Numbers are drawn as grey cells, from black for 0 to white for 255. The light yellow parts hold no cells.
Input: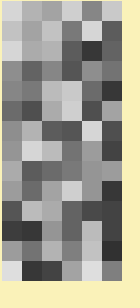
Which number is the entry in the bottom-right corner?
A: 127
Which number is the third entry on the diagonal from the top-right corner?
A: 92
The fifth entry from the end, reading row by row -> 55
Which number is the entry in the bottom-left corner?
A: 222
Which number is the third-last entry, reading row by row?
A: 163
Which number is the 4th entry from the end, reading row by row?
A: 67
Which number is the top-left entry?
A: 214
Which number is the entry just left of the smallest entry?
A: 194
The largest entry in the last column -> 201
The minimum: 49
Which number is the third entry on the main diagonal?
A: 179
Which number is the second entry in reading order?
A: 179
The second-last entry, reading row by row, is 222
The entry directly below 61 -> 156
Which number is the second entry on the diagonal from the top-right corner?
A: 214
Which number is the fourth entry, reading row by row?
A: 207
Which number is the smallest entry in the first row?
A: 134

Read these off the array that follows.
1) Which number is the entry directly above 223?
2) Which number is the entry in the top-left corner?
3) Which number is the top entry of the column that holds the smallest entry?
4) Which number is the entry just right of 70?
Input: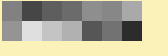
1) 70
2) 129
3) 169
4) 94

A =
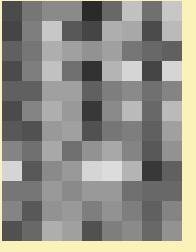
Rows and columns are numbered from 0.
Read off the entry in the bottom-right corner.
146
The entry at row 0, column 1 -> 118
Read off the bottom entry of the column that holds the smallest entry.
81
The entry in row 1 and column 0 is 69
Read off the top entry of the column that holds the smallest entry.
42
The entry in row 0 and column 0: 75
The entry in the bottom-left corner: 81
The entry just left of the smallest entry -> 138
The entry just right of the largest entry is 180
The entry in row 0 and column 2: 138
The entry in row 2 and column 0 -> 96
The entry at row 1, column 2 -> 199
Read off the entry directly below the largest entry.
153

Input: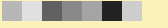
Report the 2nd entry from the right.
34
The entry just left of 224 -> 183
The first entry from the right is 205

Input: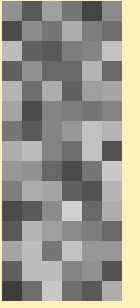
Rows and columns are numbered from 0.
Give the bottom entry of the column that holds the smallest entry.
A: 61
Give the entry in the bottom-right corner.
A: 173
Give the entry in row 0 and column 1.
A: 89
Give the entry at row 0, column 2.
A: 159
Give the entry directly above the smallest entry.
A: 97
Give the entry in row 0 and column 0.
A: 145
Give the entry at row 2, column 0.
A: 188
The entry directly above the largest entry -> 97
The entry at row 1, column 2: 118
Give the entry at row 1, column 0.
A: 75
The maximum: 208
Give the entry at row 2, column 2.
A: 89
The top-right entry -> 139
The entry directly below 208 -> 139
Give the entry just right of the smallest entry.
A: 110

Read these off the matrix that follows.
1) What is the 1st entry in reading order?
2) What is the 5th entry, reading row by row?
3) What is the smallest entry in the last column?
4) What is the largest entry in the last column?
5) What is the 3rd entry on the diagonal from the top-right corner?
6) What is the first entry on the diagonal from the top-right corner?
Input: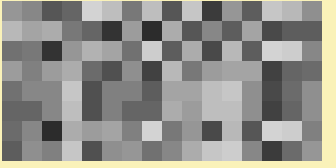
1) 150
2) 211
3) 93
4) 150
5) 211
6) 143

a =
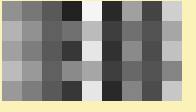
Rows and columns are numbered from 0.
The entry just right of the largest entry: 41
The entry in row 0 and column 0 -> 145
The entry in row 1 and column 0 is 179
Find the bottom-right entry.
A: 199
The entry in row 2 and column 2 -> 89
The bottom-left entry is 153
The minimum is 33
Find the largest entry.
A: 245
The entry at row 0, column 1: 119
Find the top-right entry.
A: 207
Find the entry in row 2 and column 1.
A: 125
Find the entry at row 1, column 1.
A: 145
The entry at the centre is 230

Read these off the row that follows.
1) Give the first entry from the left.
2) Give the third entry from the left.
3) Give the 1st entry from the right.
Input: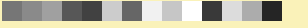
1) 118
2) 160
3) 37
